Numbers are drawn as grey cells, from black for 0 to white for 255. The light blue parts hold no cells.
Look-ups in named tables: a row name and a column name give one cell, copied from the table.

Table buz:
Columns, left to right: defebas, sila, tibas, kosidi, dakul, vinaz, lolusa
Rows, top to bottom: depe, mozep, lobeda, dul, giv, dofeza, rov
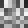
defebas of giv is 132
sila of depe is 240
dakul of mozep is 83
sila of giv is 213
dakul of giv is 116
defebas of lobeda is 194
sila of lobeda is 80
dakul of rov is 102
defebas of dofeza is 162
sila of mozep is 231
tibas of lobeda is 112
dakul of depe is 77
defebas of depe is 58
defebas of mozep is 60
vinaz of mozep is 208

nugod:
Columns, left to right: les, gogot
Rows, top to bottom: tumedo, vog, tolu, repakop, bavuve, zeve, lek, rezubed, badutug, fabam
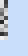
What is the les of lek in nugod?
218
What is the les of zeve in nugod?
38
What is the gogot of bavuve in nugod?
78
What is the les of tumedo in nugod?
228
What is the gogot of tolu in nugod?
201
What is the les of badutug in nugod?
49
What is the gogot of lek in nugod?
151
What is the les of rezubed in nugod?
181
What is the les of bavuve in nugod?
188
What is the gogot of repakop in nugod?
222
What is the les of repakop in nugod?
106
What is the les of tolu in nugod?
144

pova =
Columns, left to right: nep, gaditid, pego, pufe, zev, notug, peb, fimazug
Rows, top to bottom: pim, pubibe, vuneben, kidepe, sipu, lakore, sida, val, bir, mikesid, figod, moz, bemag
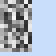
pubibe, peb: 45
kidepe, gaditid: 47
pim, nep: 176
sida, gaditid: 206
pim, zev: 103
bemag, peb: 99
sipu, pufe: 245
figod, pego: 218
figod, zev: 168
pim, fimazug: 52
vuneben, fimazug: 136
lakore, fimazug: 217
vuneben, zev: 118
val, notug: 87
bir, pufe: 120
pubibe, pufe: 97
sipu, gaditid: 61
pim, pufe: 219
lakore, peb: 52
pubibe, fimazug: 225
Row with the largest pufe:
sipu

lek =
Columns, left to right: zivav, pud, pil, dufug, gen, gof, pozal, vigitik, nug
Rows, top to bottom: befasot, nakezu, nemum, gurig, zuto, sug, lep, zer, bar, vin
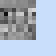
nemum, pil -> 110
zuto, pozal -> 116
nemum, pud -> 96
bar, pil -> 158
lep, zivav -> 172
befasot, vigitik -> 121
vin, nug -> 93
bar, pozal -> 123
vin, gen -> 144
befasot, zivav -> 154

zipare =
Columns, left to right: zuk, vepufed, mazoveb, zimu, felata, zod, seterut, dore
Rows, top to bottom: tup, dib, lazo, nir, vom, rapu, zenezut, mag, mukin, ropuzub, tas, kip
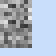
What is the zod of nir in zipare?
141
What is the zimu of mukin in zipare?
155
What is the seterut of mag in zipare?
147
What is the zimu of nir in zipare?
175
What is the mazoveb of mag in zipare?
142
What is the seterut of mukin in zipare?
138
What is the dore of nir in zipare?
172
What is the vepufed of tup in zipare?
130
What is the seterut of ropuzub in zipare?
90
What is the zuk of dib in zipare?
206
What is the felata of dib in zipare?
172
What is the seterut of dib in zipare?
165
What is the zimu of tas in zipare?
175
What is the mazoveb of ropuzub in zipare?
193
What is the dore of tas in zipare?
172
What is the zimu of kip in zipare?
135
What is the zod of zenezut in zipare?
64

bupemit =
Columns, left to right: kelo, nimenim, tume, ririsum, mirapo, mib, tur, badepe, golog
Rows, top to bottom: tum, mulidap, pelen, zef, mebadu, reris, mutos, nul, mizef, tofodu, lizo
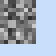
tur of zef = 111
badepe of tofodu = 161
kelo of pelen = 111
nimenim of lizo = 57
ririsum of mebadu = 86
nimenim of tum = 184
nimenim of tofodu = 171
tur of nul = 95
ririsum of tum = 71
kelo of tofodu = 141
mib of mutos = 120

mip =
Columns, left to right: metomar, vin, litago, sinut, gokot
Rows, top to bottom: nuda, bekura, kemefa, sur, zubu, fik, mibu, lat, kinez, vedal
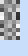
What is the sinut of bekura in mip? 132
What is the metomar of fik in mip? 125
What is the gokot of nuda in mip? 68
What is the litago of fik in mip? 178
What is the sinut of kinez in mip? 120
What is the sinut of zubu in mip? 195
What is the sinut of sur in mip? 200

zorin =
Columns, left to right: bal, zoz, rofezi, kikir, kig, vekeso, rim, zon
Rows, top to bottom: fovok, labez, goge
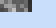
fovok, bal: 154
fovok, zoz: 111
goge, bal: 72
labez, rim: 101
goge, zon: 49
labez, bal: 90
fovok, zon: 45
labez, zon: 49
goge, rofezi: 143
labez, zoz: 156

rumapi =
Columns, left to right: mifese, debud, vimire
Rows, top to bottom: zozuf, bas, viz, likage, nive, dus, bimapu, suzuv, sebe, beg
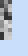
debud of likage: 51
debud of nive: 50
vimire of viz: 201
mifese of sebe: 52
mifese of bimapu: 143
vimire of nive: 53
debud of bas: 124
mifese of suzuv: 177
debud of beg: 201
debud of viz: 96
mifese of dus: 147
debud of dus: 218
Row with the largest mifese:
nive

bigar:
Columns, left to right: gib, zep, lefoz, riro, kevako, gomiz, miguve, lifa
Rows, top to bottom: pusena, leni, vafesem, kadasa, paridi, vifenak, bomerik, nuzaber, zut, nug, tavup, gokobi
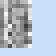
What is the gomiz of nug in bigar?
162
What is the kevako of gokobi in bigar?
139
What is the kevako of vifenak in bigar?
191
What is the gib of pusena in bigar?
188
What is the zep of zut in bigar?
232
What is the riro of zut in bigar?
179
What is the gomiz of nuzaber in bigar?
135
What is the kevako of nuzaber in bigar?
175
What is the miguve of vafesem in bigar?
147
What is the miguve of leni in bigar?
141

